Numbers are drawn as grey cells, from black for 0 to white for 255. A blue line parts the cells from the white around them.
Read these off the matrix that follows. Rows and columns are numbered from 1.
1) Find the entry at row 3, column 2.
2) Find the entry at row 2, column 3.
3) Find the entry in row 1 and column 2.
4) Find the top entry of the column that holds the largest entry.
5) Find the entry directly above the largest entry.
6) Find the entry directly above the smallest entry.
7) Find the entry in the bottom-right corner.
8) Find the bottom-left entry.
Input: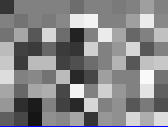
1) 166
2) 129
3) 129
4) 159
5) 193
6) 27
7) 221
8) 95
